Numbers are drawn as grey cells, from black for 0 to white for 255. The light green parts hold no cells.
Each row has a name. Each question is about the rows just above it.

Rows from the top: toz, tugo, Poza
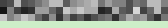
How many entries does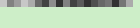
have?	19
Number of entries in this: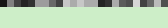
24
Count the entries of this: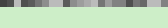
24
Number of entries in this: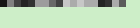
18
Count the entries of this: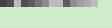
14

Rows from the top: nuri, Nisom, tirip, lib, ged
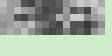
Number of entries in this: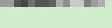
15
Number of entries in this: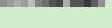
15
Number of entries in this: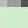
4
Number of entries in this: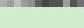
12
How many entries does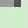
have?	3

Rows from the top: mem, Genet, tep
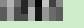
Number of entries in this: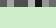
8
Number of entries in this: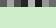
8
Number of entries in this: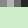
4
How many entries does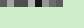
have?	9
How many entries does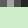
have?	4

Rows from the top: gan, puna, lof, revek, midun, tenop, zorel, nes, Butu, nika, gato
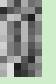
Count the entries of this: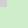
1
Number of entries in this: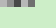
5
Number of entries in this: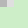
2
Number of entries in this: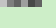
6
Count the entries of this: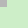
1
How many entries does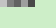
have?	5
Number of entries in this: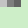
3

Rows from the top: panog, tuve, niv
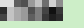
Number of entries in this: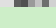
8
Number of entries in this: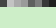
8

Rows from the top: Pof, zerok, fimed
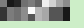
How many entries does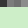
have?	4
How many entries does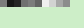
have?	10
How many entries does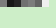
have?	7
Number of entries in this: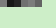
6
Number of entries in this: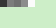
5
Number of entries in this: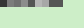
9
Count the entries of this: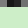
4

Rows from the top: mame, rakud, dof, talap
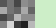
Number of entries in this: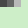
3
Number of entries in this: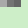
3
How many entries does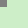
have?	1
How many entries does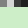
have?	4
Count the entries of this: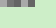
5
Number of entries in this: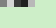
5

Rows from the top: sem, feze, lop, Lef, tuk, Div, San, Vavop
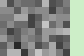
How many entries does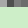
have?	4
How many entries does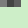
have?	3
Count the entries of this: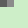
2
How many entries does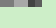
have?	6
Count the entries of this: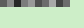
10
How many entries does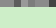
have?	8

